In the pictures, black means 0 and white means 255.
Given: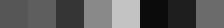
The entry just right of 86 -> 94
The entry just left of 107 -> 30

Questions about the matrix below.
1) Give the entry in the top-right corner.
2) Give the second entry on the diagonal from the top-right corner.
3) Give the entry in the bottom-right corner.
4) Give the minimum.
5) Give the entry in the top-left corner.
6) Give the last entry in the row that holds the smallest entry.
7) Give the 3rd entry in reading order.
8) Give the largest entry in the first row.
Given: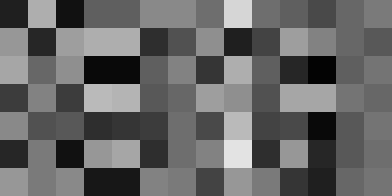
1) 122
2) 103
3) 116
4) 3
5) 31
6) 116
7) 17
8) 214
